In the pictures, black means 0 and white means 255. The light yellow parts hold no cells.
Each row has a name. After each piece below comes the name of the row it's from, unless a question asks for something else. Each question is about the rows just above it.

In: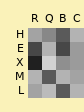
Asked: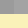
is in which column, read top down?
C
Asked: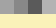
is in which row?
H
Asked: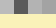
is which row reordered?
L

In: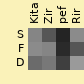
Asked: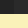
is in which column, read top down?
pef
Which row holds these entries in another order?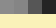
S
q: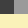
D
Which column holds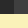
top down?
pef
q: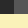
F

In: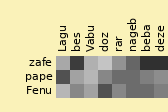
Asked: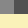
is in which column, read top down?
doz
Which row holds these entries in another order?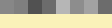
pape
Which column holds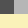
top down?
Lagu
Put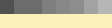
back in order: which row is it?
pape
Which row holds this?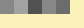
Fenu

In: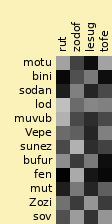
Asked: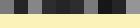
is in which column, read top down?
lesug
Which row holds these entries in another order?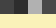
sunez
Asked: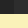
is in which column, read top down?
lesug
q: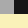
fen
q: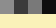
bufur
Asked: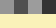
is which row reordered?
sov
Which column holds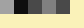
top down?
tofe

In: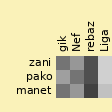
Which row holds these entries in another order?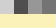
zani
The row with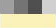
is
pako
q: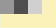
zani

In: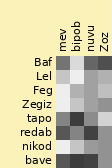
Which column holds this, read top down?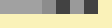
nuvu
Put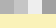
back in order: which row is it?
Lel
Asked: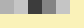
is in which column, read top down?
bipob
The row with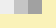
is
Zegiz
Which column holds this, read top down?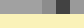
nuvu
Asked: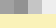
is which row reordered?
Zegiz
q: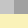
Zegiz

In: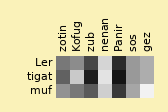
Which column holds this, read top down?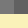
zotin
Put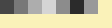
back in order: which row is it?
Ler
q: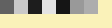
tigat

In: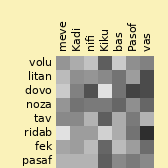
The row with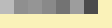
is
litan
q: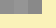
litan
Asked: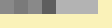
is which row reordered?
pasaf
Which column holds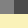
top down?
vas
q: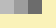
fek

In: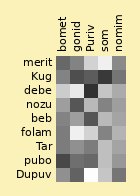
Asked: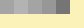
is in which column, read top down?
nomim
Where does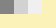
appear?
merit
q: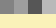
beb
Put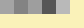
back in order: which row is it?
beb

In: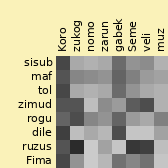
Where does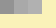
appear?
tol
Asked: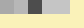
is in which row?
dile
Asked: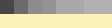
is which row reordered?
sisub
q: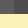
zimud

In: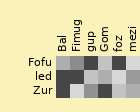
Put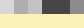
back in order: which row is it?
Fofu
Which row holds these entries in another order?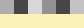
Zur
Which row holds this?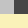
Fofu

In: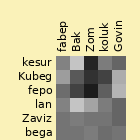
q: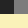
kesur
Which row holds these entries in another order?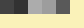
Kubeg
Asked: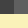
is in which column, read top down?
koluk
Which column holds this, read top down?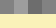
fabep
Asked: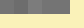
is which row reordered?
bega

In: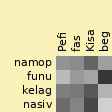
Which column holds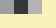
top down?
beg
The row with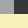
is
funu

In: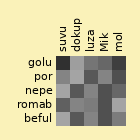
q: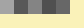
nepe
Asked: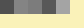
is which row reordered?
beful
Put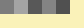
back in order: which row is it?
beful
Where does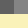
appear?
romab
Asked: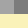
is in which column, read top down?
mol

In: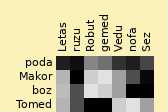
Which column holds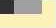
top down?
Vedu
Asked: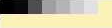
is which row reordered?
Makor
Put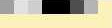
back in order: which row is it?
Tomed

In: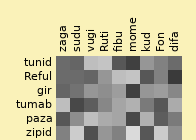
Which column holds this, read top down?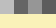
vugi
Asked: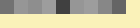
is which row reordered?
gir
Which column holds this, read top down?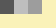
fibu
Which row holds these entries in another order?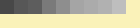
paza
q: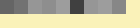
gir
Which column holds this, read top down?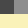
sudu
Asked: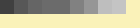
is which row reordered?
tunid

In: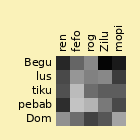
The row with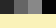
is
Begu
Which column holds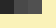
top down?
ren
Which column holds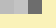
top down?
fefo

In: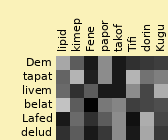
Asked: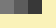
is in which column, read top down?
papor
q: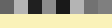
tapat
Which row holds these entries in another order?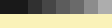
livem
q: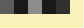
Dem
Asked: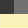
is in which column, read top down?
dorin
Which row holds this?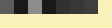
Dem
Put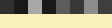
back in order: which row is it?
Dem

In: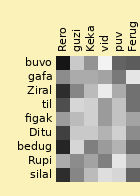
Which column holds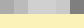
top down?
Keka
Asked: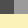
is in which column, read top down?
Rero
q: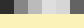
silal
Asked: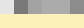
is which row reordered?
gafa
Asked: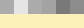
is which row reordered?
gafa

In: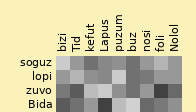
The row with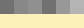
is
soguz
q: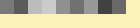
zuvo
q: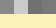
lopi
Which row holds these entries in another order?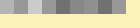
soguz
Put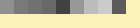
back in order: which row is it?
zuvo
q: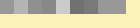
lopi

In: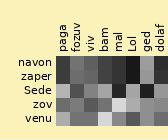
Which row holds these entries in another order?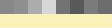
zov
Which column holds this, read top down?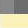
dolaf
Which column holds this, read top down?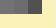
fozuv

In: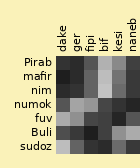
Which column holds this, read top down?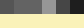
fipi
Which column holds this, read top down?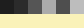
dake
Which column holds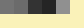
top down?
kesi
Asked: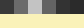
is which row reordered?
nim

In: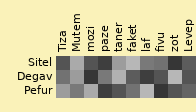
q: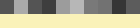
Sitel
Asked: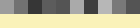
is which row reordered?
Sitel
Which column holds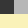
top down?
zot
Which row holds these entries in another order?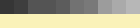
Sitel
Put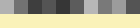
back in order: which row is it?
Degav

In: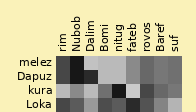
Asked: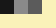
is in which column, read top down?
Nubob
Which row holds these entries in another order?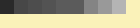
Loka
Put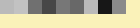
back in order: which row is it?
melez
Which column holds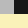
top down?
nitug
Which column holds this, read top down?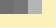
suf

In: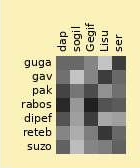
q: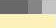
guga
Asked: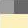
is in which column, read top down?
ser
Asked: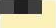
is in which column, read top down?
Gegif
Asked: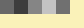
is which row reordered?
gav
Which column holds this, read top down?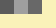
ser

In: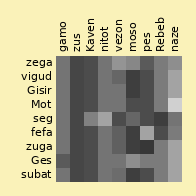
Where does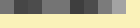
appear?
Gisir
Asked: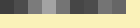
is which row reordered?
vigud

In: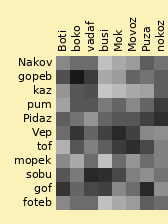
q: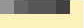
Pidaz
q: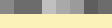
foteb
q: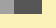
pum
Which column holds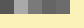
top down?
boko
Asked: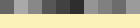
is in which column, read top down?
Movoz
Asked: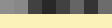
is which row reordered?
Vep

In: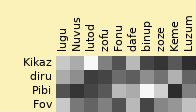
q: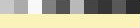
Kikaz
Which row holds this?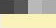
Pibi
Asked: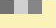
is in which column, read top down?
zoze
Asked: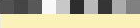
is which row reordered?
Kikaz

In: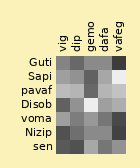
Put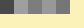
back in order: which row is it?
voma
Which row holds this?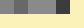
Guti
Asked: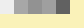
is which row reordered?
Sapi
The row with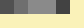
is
Nizip

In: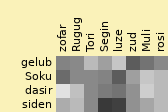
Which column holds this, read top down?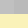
Rugug
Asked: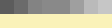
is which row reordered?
Soku
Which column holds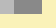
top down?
Tori
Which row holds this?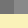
gelub

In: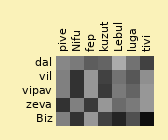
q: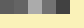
dal
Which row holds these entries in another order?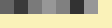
vipav
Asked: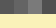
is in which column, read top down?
luga
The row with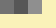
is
vil
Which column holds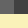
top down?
kuzut
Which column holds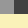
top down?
kuzut

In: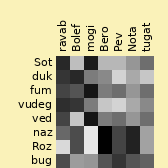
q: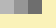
Sot
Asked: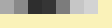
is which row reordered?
vudeg

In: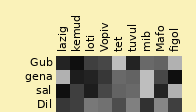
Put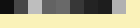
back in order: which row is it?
gena
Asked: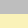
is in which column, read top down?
mib
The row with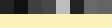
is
Gub
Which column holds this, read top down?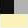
figol
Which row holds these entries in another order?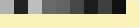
sal
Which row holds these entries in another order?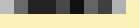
Gub
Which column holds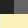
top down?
tuvul

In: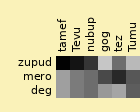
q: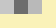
zupud
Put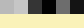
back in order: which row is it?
zupud
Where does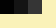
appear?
zupud
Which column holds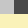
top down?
gog

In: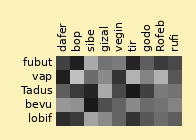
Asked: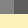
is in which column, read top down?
rufi
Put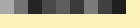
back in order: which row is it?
fubut

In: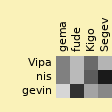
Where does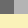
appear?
Vipa
